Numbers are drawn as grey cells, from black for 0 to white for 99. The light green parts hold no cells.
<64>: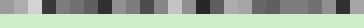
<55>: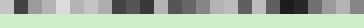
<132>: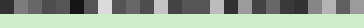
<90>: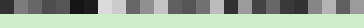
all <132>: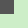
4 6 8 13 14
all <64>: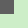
6 15 19
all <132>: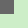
2 9 19
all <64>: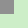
8 13 23
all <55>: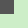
9 12
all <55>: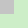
0 6
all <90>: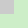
8

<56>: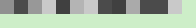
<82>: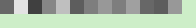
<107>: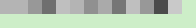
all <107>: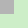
0 1 5
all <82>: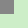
3
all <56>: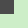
1 7 10 11
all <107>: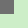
3
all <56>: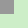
2
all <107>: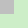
4 9
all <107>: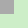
7

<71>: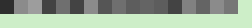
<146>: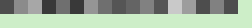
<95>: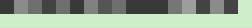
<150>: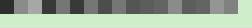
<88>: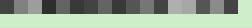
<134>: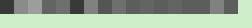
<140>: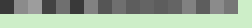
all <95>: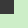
0 5 9 10 11
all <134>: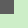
9 11 13 14 16

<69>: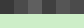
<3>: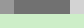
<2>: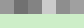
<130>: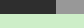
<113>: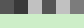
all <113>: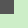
0 3
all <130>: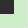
0 1 2 3
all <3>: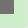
1 2 3 4
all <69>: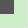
4

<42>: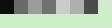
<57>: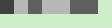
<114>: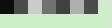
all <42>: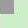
2
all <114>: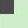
1 6
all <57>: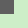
2 5 6

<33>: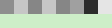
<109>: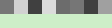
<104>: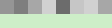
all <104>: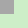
2 7
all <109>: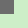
4
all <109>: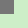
0 5
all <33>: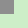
0

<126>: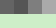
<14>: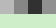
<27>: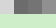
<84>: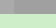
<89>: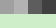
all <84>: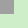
1 2 3
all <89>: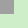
0
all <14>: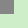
1

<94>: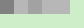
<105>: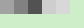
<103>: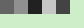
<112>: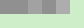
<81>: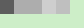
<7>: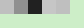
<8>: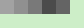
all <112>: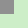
0 1 3
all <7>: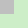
0 4
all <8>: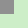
1
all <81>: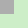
1 2
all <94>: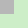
1 3 4
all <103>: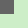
0
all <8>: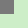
2

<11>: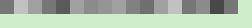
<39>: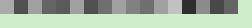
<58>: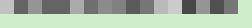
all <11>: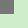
0 3 13 16
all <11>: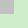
1 12
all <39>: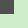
1 6
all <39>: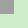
2 5 8 11
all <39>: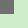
7 10
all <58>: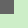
1 3 4
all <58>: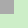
5

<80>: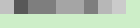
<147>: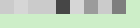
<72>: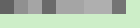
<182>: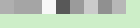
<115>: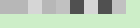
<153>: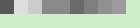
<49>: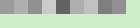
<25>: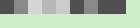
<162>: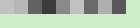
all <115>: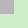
0 1 3
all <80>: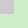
8
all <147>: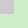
0 2 3 7
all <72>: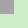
2 4 5
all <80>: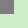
2 3 6
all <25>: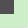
0 5 7 8
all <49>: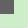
4

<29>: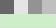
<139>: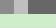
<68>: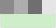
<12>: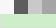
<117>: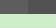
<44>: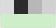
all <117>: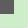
0 1
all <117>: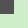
2 3

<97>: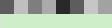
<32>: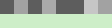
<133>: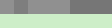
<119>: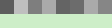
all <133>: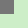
5 6 7
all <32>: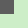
0 2 4 5

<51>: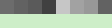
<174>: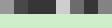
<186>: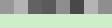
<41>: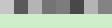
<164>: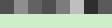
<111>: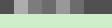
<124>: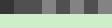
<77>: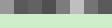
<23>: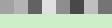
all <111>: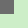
3 5
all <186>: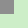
4 7
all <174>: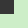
2 3 6
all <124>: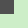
1 2 4 6
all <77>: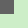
2

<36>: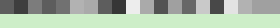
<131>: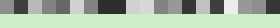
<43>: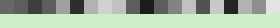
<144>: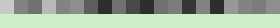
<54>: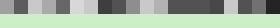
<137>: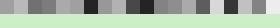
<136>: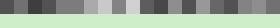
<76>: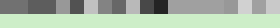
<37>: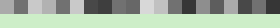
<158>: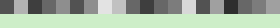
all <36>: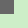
13
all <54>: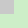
2 6 10 16
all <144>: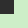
7 10 15
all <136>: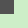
0 3 13 16
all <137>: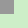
7

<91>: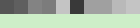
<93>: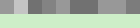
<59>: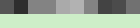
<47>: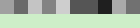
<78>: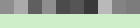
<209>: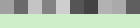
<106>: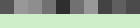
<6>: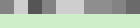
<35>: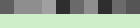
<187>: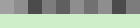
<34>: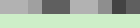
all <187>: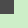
2 8
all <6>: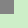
0 3 8
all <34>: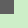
3 4 9
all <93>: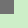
2 5 6
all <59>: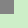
2 3 6

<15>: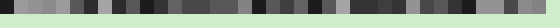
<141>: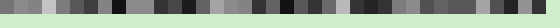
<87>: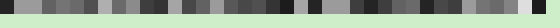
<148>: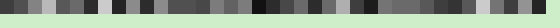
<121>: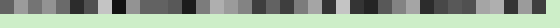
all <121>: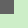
0 10 11 19
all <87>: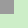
1 2 15 23 24 33
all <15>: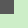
5 9 15 16 19 23 31
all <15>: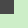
13 14 30 36
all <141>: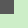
5 21 32 33

